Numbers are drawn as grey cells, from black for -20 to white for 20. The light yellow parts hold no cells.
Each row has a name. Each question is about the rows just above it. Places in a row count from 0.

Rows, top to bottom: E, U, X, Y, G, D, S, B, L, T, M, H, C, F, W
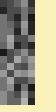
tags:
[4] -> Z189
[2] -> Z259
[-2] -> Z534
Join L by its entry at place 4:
Z189
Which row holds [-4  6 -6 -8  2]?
T
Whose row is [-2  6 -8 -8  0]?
D
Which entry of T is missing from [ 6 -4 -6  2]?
[-8]
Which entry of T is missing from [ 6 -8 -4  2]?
[-6]
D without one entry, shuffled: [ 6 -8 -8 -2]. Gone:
[0]
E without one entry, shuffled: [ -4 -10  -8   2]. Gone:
[-12]

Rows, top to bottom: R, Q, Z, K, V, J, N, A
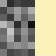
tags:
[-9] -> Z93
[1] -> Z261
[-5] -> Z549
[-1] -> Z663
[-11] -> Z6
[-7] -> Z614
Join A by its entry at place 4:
Z93
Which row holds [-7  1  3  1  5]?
N
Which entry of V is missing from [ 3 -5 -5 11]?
[-3]
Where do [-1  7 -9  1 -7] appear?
J

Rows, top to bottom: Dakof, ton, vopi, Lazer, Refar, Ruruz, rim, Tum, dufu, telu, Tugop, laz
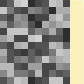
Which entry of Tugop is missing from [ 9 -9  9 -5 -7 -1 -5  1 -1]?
[-3]
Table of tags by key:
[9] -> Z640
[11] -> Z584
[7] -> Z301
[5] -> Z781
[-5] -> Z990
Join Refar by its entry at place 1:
Z584
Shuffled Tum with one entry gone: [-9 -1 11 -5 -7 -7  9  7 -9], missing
[-11]
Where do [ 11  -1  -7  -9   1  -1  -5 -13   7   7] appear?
ton

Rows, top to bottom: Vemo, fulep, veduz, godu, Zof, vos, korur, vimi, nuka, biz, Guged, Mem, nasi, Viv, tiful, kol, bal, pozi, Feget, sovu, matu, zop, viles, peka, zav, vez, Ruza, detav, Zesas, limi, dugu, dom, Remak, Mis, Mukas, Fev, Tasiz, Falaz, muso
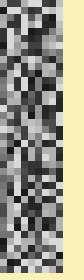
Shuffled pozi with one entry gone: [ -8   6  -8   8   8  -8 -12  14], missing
[10]
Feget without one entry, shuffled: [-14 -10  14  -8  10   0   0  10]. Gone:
[12]

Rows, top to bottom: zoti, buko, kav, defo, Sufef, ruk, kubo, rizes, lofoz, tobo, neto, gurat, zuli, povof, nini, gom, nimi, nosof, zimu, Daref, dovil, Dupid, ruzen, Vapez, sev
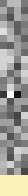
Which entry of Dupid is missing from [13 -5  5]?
[11]
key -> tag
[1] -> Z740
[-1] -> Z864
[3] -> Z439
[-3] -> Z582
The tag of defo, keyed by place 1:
Z439

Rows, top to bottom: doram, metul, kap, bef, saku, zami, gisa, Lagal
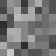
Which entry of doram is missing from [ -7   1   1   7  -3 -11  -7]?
[3]
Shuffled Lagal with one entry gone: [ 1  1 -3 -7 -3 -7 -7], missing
[11]
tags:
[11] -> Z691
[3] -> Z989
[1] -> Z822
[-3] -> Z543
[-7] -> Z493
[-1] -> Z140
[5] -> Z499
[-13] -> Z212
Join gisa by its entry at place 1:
Z140
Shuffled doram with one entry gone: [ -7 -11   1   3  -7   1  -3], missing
[7]
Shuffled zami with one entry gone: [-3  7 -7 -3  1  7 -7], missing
[5]
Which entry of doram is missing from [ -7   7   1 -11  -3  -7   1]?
[3]
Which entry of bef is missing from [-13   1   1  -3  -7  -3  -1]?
[-5]

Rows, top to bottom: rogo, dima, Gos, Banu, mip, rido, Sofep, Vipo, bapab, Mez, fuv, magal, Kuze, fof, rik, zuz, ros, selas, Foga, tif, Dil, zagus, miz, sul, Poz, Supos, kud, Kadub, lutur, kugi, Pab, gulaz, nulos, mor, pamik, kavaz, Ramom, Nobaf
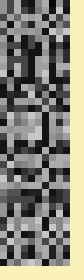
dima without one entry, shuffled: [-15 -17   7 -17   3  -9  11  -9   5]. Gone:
[-1]
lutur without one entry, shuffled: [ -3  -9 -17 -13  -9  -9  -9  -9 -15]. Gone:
[-5]
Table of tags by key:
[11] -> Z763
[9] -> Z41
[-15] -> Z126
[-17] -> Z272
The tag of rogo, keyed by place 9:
Z126
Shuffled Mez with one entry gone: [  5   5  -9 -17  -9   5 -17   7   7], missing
[9]
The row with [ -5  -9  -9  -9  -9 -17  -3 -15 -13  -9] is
lutur
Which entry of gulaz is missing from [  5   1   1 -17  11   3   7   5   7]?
[-13]
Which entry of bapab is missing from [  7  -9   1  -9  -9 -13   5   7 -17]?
[-11]

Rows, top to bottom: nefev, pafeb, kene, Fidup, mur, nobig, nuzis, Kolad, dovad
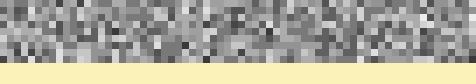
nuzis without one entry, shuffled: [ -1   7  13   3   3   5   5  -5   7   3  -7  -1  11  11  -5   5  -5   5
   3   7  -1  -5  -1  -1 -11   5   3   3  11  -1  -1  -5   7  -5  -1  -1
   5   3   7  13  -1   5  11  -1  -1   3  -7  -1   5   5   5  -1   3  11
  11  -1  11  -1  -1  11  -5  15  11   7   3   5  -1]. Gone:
[1]
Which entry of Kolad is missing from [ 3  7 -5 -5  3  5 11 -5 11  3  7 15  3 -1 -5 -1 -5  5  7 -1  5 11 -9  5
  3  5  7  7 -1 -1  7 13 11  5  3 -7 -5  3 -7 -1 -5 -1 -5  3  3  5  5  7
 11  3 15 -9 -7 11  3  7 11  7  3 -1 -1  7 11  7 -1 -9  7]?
[9]
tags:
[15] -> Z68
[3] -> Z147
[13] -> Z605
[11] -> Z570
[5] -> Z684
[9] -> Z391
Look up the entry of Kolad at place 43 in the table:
Z570
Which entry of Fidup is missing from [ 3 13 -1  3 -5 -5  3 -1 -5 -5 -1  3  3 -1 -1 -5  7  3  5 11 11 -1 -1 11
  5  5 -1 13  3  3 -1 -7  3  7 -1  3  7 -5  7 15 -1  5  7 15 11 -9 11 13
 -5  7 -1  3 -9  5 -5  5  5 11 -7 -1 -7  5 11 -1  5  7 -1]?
[-3]

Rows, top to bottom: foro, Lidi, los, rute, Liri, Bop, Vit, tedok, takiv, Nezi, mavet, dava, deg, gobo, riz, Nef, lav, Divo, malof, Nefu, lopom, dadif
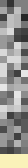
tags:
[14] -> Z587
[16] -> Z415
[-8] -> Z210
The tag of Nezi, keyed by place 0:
Z587
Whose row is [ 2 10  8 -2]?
rute
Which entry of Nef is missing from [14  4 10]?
[12]
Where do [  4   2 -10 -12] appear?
Bop

